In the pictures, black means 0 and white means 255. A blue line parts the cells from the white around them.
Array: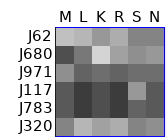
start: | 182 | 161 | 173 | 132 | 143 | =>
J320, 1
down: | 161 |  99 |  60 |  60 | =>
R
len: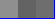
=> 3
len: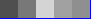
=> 5

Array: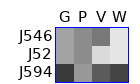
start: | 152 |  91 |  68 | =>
J594, 1
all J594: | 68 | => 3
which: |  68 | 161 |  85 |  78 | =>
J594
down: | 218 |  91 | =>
V
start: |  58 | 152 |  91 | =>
J594, 0
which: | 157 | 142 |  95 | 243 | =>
J546
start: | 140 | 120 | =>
J546, 1

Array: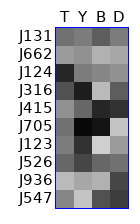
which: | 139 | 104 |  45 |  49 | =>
J415
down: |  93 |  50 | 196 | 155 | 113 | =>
D
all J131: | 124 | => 1 3
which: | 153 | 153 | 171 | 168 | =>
J662

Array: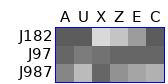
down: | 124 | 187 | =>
U
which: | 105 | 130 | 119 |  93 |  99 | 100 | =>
J97
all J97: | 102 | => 0 3 4 5
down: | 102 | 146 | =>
Z

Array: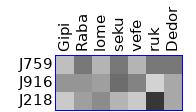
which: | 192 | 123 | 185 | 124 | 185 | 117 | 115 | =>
J759
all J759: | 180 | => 2 4
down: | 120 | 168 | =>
Dedor
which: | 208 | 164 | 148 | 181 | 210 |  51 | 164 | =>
J218
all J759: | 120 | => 1 3 5 6

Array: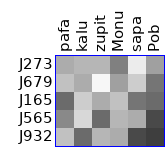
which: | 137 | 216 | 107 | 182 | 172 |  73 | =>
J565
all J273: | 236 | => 4
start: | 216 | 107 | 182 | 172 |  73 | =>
J565, 1

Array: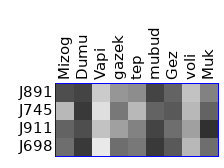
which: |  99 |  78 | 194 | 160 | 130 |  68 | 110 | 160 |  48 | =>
J911
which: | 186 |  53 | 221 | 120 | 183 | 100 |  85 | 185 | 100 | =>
J745
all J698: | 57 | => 1 5
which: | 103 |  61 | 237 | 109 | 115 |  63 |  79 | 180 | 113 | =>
J698
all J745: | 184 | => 0 4 7

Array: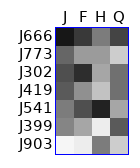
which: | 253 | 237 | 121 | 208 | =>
J903
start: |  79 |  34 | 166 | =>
J541, 1

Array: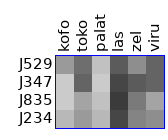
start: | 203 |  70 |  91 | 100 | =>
J347, 2
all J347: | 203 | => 0 2
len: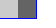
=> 2
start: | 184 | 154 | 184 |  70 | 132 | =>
J234, 0
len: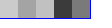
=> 5
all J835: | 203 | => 0
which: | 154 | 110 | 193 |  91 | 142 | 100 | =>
J529

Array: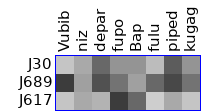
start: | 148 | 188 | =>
J30, 4
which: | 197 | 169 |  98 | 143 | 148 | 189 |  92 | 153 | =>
J30
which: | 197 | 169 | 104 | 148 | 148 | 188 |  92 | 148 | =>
J30
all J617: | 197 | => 0 7

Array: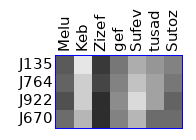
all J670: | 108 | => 0 5 6
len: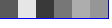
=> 6

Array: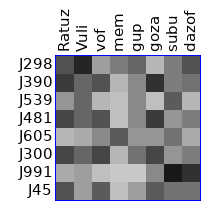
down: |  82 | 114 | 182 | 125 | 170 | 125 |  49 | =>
dazof
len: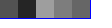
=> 5
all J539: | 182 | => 2 7
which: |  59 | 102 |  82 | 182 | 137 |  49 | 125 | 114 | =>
J390
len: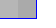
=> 2

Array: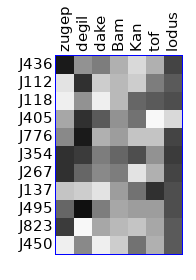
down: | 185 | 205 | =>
Bam
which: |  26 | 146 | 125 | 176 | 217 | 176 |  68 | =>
J436

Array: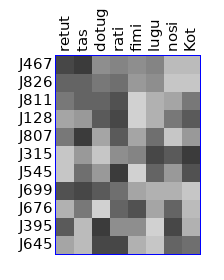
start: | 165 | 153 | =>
J128, 0
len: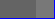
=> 3
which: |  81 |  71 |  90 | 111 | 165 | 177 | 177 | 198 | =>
J699
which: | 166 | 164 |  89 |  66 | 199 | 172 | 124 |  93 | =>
J128
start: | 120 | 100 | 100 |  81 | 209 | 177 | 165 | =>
J811, 0
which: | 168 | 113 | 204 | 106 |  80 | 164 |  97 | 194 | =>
J676

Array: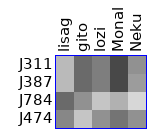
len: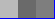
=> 3
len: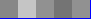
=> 5
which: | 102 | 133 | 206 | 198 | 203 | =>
J784
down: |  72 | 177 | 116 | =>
Monal
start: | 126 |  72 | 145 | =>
J311, 2
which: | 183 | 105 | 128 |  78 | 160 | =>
J387
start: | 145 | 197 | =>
J784, 1

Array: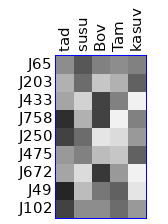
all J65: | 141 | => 0 3
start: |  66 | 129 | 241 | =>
J433, 2
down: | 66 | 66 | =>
Bov
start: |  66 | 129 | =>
J433, 2

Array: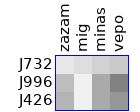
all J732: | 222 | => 1
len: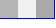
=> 3
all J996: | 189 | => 0
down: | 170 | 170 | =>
minas
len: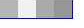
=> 4
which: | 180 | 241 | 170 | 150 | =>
J426

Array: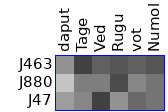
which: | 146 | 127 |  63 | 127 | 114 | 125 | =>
J47
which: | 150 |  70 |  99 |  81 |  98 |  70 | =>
J463

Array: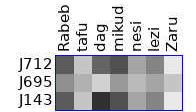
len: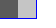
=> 2
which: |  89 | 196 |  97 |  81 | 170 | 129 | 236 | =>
J712
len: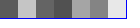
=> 7
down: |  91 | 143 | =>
Rabeb
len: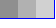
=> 3
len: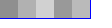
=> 5
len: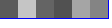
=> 6

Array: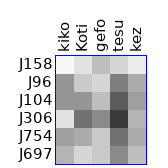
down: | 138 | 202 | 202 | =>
gefo
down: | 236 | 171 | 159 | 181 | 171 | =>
kez
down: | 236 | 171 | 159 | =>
kez
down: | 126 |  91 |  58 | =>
tesu

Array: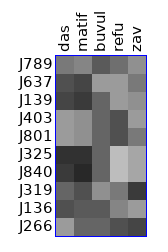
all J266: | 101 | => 1 2
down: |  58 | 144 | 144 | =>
matif
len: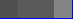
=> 4
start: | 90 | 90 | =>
J136, 1
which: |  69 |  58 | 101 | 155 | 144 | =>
J139
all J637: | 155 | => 2 3

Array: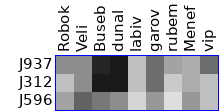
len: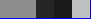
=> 5
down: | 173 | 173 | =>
Menef
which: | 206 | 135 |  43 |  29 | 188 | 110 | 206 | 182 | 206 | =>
J312
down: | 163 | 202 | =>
rubem
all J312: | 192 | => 0 4 8
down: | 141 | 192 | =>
Robok
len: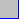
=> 1

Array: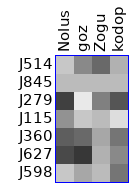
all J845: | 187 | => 0 1 2 3
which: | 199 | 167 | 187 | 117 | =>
J598
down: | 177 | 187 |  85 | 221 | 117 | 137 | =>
kodop
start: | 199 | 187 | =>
J115, 1
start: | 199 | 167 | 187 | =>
J598, 0
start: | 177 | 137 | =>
J627, 2

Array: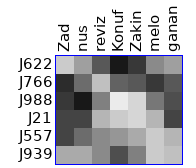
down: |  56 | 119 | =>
melo
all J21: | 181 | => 2 5
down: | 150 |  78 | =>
Konuf
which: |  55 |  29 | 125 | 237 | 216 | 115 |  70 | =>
J988
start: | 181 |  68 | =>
J21, 5

